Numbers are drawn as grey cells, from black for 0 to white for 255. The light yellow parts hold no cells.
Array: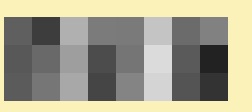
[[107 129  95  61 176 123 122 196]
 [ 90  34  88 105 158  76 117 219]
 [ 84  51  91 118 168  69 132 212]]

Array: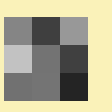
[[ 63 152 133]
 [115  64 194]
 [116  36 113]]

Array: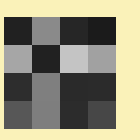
[[ 38  27  33 138]
 [196 161 166  33]
 [ 42  43  45 127]
 [ 44  71  87 126]]

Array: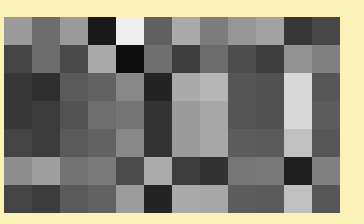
[[ 54  72 155 109 154  25 238  96 170 124 150 162]
 [146 128  68 109  74 170  14 111  61 109  77  61]
 [216  86  55  47  90  98 136  36 170 182  85  81]
 [216  93  55  60  82 110 116  51 155 167  85  81]
 [192  86  68  60  90  98 136  51 155 167  93  91]
 [ 31 128 142 158 114 122  75 171  61  50 117 121]
 [192  86  68  60  90  98 156  36 170 167  93  91]]

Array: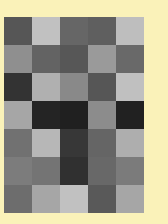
[[ 95 190  86 193 102]
 [154 105 143  99  87]
 [ 86 192  51 176 137]
 [140  33 166  36  32]
 [101 174 113 183  55]
 [104 123 124 116  48]
 [ 89 166 109 166 193]]

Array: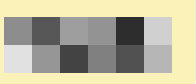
[[ 45 208 141  87 158 147]
 [ 81 182 225 150  67 128]]

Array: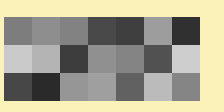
[[157  48 125 142 130  73  63]
 [ 81 206 202 180  61 144 132]
 [187 133  71  42 150 159  97]]
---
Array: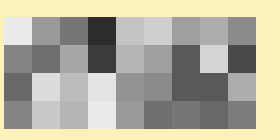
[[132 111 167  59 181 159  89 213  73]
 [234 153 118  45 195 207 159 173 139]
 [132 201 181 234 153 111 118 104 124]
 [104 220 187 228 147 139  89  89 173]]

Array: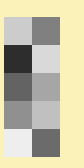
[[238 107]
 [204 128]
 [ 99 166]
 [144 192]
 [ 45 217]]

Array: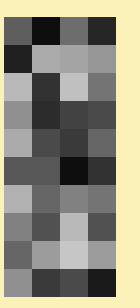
[[ 94  14 109  38]
 [144  44  66  74]
 [185  50 192 116]
 [144  58  74  26]
 [171  74  58 102]
 [129  81 185  81]
 [ 87  87  14  50]
 [177 102 129 116]
 [102 156 198 156]
 [ 32 171 164 150]]

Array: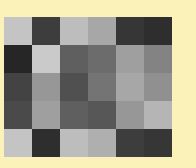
[[196  46 189 175  61  54]
 [196  61 189 167  54  46]
 [ 67 151  80 116 167 144]
 [ 74 159  95  87 151 181]
 [ 38 202  95 108 159 131]]

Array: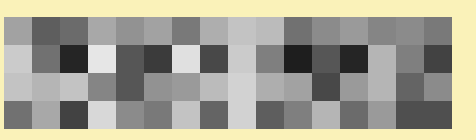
[[162  94 107 168 146 162 121 174 195 187 113 139 154 133 139 121]
 [203 113  37 230  86  59 224  72 203 127  30  86  37 181 127  66]
 [113 168  66 216 139 121 195 100 210  94 127 181 107 154  79  79]
 [195 181 195 133  86 146 154 187 210 174 162  72 154 181 100 139]]

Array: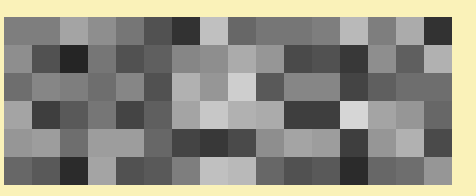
[[164  62  89 118  68  95 164 199 177 171  62  62 214 164 150 103]
 [142  81  37 118  81  95 134 142 171 150  74  81  56 142  95 177]
 [103  89  43 164  81  89 126 192 185 103  81  89  43 103 110 150]
 [126 126 164 142 118  81  50 192 103 118 118 126 185 126 171  50]
 [110 134 126 110 134  81 177 150 206  89 134 134  68  95 110 110]
 [150 157 110 157 157 103  68  56  74 142 164 157  62 150 177  74]]
